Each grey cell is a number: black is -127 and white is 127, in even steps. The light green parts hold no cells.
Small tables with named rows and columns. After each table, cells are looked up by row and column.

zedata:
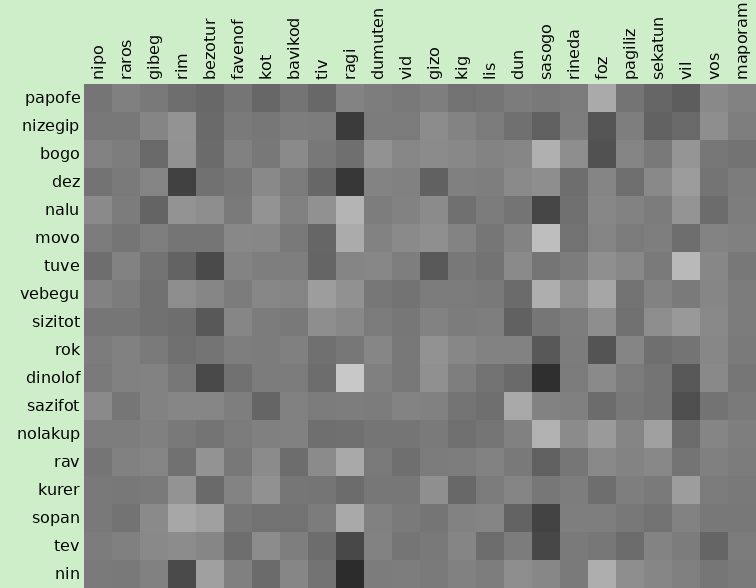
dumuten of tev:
2
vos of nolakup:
5
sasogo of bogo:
48
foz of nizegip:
-42
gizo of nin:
-5
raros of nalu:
-3
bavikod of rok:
0
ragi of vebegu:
17
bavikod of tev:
-1
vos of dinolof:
9
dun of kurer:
4
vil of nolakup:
-19
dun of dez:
10
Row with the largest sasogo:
movo

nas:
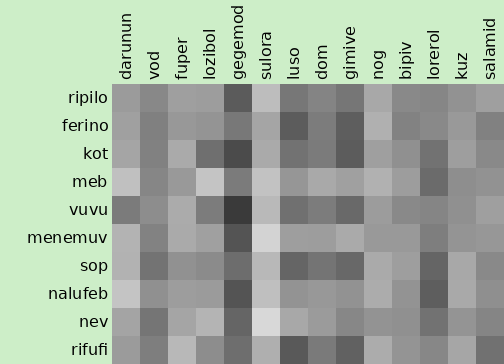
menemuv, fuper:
42
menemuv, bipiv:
25
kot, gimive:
-35
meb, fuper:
25
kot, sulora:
42
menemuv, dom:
29
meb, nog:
49
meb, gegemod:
-4
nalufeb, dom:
24
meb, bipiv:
29
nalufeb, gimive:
18
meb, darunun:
64
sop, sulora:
56
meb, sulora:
66
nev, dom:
27
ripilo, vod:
8
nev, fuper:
37
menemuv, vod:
2
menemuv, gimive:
42

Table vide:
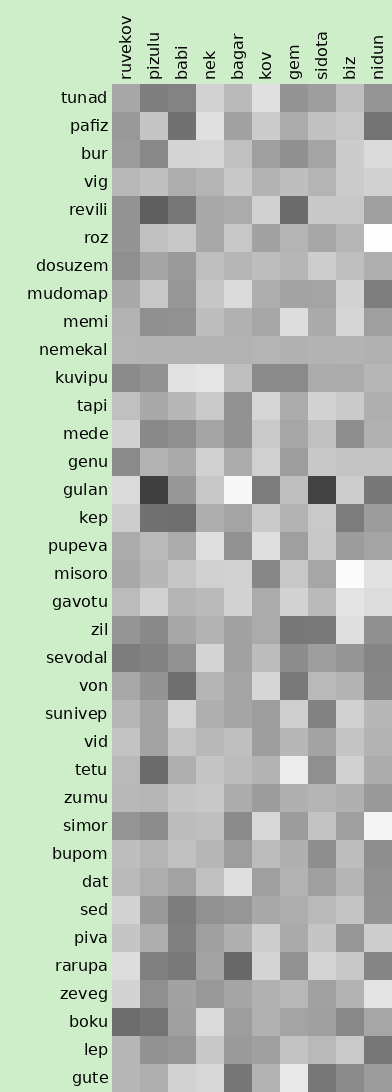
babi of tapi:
55
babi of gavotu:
53
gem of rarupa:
17
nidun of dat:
17
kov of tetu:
51
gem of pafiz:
43
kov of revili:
81
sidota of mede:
64
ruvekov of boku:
-19
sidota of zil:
-6
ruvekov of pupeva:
43
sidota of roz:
38
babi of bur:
84
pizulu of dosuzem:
37
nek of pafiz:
96
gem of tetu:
108

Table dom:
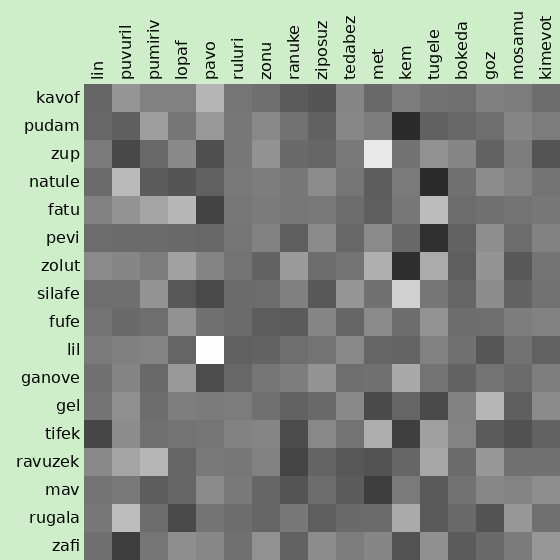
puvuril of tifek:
13
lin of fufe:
-12
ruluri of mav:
-6
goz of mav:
7
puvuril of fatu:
19
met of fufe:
10
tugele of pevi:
-79
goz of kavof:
0
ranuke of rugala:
-7
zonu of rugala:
-25
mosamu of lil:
-13
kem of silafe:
80
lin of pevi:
-19
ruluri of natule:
-6
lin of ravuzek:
8
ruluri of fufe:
-20
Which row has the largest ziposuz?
ganove

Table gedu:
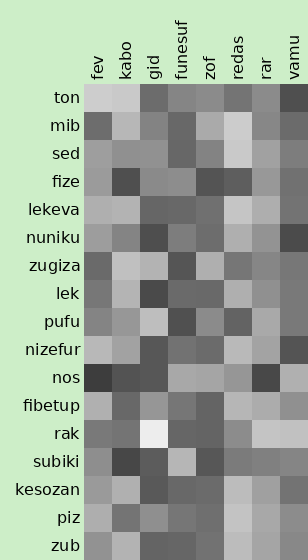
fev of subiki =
14
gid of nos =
-40
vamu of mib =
-20
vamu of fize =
-14
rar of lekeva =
46
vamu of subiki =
5
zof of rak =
-27
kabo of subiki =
-56
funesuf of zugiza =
-42
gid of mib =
3

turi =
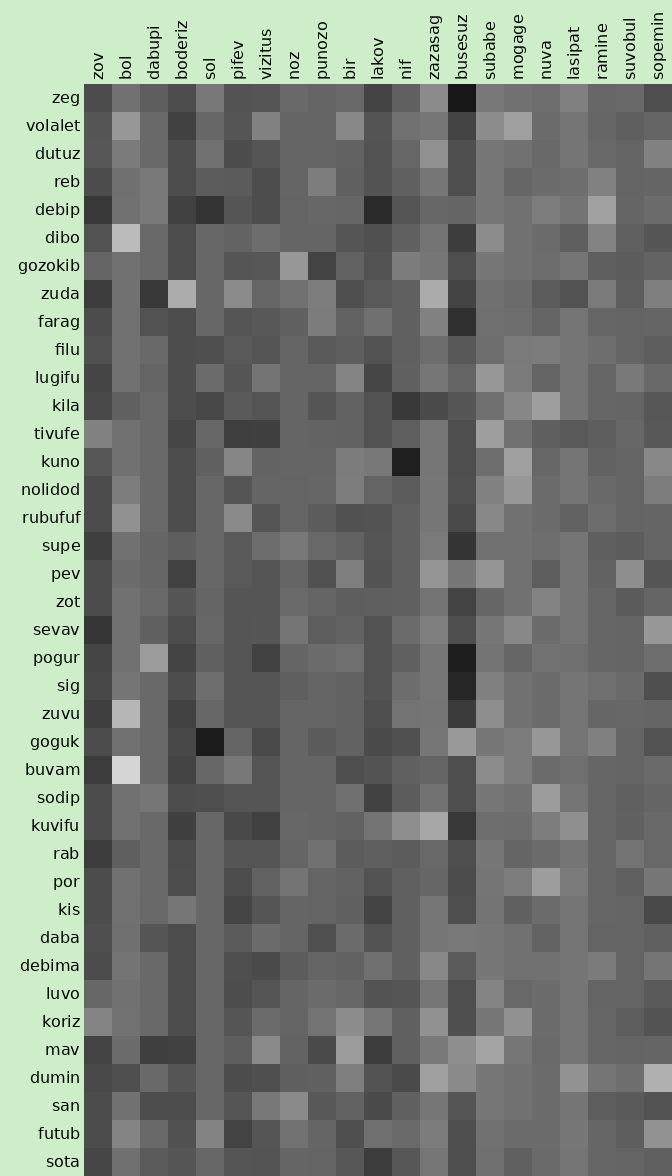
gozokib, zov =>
-27
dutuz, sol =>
-14
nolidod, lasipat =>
-10
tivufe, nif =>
-32
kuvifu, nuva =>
-2
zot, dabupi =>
-22
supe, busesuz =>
-74
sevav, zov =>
-73
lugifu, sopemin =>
-22

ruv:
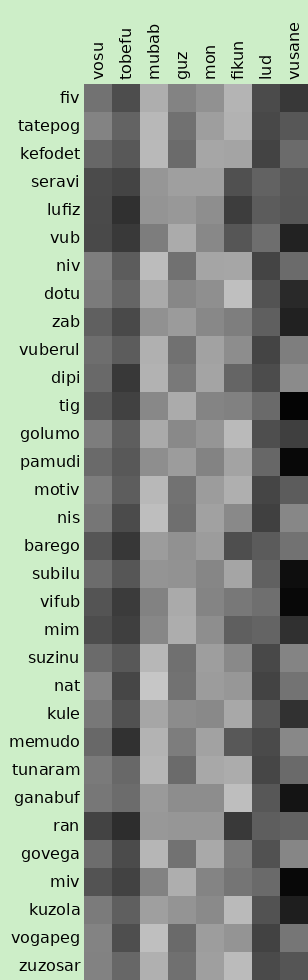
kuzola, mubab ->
31
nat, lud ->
-60
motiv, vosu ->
-2
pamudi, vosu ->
-21
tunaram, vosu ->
-5
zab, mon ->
8
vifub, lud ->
-16
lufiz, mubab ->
20
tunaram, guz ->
-20
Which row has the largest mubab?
nat

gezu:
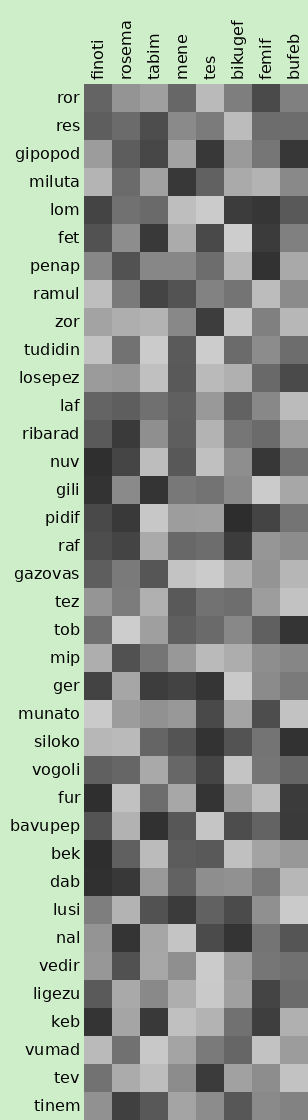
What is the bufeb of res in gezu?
-18
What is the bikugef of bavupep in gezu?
-50
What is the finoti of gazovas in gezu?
-33
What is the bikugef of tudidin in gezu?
-20
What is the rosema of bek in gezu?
-31
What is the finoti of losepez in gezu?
27
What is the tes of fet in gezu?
-54
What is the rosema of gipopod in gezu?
-34
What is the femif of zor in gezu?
0
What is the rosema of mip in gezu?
-46

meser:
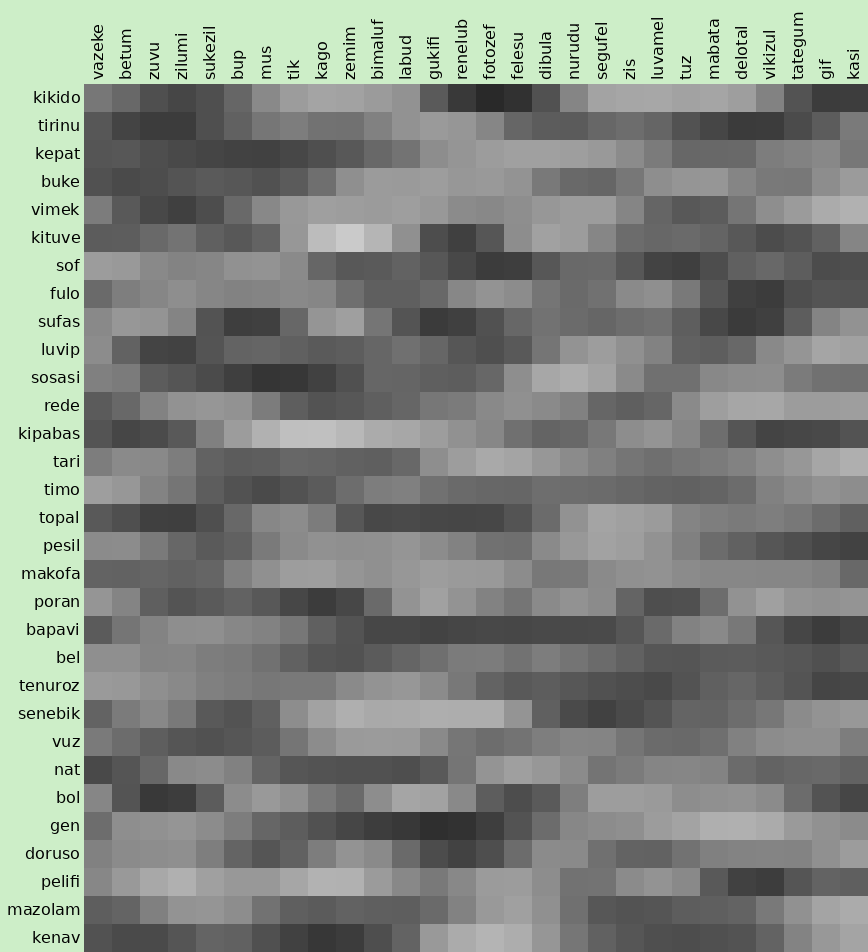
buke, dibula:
-6
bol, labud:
37
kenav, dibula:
22
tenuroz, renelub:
-7
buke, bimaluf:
27
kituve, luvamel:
-24
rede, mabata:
30
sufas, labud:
-43
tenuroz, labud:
23
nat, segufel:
-11
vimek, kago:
31

